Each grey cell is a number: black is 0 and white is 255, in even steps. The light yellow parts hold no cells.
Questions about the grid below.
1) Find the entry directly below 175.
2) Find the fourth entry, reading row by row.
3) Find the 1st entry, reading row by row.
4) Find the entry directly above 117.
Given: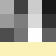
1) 153
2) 26
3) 175
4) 125

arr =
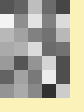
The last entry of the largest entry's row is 219
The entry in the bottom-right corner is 204
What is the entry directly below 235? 48
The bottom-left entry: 148
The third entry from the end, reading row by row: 136
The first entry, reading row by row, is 85
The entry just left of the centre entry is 177
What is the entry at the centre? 219
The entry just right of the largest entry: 142
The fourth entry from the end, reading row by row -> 170

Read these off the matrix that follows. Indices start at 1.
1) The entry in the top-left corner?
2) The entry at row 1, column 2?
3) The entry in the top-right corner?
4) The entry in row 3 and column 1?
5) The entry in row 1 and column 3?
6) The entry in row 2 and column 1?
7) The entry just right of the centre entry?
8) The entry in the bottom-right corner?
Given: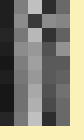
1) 31
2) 126
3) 105
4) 38
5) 192
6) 31
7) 90
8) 105

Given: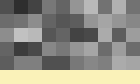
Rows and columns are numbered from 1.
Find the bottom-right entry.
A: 165
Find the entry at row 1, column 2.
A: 46
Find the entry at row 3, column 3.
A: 185
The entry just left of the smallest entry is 80
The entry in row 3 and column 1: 141
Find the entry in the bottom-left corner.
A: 93
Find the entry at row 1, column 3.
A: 67
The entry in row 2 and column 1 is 108
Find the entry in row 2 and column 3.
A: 141

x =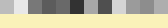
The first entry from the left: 188
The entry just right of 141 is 174
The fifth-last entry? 79
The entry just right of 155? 141

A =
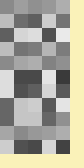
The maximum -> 234
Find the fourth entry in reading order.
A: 152
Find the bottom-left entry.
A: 205
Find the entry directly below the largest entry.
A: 124
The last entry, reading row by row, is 66
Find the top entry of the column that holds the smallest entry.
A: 174
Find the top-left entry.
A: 138
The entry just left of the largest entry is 81
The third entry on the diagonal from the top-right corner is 221
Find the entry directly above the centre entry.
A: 174
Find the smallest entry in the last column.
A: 58
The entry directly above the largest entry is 116
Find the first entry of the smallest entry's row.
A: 221
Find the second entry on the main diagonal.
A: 109
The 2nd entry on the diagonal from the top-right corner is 205
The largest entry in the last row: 213

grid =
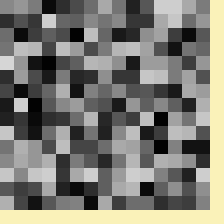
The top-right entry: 123
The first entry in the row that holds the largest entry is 214
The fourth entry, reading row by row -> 10
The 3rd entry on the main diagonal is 61
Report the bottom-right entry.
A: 129
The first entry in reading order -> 136
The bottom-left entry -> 176
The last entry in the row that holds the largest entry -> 150
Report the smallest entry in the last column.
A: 18
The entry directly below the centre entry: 39
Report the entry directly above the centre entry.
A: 102
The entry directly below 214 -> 46
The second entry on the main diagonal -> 81
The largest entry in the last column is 206
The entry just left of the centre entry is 95
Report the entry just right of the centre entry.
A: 25
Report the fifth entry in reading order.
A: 46
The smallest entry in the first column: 25

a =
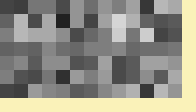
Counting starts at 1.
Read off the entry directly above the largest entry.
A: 126
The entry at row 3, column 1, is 126
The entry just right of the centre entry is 126
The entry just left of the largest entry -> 161
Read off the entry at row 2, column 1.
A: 98
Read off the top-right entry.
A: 169
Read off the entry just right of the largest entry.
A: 177
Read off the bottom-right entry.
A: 148
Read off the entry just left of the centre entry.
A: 104
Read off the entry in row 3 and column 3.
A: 169
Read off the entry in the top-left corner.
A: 68
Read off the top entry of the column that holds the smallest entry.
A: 74
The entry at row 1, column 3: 118
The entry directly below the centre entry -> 90
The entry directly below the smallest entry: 141
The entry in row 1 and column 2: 62
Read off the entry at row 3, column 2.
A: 183
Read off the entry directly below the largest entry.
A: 205
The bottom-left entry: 68
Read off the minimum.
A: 33
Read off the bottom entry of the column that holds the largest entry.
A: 154
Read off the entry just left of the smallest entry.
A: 169

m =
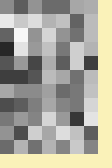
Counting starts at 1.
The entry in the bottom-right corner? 132
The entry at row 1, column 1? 139
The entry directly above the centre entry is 173
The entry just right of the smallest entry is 227
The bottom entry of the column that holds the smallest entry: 107
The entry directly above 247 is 201
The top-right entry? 173
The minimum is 39
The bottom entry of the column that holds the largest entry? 179
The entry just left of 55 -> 153
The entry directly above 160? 187
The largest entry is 247
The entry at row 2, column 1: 233
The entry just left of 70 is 153
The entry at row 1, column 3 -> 147
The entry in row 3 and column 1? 99
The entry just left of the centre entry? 85
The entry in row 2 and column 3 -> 221

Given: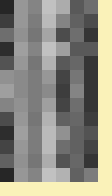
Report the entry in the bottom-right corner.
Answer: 124
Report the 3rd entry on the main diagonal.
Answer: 118
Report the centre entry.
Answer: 138
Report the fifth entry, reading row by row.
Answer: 172
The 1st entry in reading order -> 38
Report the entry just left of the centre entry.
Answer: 124
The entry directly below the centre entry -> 159
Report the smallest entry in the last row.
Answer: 38
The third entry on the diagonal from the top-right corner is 76
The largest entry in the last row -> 193
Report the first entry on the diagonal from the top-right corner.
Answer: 110
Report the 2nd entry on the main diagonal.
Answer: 151
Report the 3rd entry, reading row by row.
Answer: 132
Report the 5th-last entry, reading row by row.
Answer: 132
